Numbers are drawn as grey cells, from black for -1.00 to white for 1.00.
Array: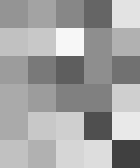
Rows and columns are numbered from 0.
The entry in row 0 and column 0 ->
0.16
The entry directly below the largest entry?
-0.26
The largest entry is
0.94
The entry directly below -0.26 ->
0.00
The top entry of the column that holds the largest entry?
0.06
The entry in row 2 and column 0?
0.22
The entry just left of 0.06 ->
0.28
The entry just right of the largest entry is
0.11
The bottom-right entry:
-0.50

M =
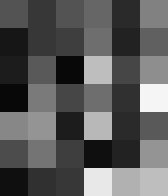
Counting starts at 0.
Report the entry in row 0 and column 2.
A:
-0.35
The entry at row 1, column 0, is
-0.83
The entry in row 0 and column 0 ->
-0.35
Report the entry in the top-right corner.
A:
0.01
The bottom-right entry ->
0.49
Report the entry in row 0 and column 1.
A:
-0.57
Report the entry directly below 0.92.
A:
-0.30
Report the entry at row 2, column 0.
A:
-0.78
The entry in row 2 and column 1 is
-0.30
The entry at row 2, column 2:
-0.94
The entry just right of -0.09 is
-0.51

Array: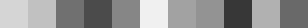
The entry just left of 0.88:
0.05
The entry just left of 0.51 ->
0.67
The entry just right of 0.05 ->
0.88

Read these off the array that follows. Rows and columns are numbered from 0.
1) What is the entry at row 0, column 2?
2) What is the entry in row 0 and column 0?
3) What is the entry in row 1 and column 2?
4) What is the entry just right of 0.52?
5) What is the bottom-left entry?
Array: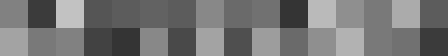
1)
0.52
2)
0.01
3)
0.01
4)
-0.33
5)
0.28

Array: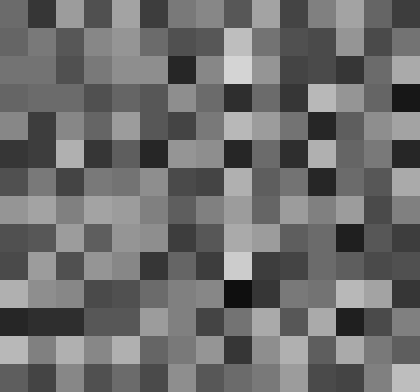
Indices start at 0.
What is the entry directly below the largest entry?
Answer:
-0.64
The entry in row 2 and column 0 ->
-0.10
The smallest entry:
-0.88
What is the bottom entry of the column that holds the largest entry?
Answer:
-0.16
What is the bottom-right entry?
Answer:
0.49
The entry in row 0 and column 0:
-0.16
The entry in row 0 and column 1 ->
-0.58
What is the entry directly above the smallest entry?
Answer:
0.60
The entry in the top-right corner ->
-0.52
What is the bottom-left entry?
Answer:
-0.26
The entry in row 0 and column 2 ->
0.22
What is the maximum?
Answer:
0.66
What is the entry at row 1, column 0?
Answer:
-0.21
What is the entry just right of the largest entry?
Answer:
0.17
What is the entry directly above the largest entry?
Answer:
0.49
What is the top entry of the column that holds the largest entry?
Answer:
-0.32
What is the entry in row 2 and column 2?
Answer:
-0.37
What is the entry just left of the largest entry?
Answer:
0.06

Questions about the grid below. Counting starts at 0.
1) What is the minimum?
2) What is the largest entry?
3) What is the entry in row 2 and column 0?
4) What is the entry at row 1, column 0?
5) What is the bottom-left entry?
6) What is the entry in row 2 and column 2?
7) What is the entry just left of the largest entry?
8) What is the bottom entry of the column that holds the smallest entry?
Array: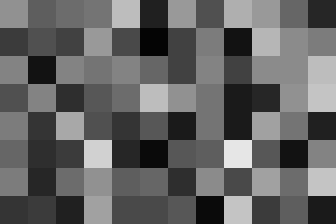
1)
-0.97
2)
0.80
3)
0.03
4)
-0.54
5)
-0.59
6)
0.03
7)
-0.26
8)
-0.43

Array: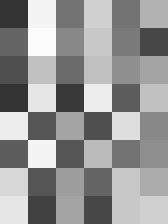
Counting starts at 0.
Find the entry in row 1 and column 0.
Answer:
-0.21
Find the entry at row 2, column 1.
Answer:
0.51
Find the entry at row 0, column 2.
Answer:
-0.10
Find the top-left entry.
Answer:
-0.60
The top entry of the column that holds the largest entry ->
0.91
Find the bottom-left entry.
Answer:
0.80

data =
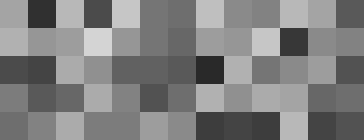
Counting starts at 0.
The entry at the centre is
-0.30
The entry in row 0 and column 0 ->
0.29
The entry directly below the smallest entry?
0.39
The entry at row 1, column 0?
0.39
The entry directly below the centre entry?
-0.14
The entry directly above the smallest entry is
0.23
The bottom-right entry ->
-0.36
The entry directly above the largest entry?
-0.41
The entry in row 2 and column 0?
-0.41
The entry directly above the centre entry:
-0.19
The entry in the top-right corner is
-0.30
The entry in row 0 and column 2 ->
0.44
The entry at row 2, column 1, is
-0.47
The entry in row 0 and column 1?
-0.62
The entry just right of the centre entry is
-0.68
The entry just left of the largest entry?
0.23
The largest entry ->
0.66

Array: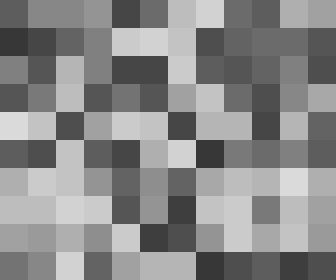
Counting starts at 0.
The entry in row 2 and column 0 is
0.00
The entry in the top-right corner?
0.26
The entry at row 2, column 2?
0.42
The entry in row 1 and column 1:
-0.45
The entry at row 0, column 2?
0.06
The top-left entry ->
-0.27
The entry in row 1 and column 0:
-0.57
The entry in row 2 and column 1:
-0.33
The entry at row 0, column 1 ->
0.06
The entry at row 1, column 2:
-0.22
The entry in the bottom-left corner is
-0.10
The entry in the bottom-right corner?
-0.39

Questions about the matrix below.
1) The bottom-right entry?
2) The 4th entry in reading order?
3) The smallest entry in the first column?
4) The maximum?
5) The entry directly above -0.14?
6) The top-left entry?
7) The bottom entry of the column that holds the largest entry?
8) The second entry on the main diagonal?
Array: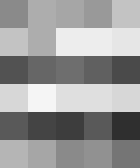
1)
-0.08
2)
0.20
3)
-0.36
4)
0.92
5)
0.86
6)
0.08
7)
0.30
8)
0.36
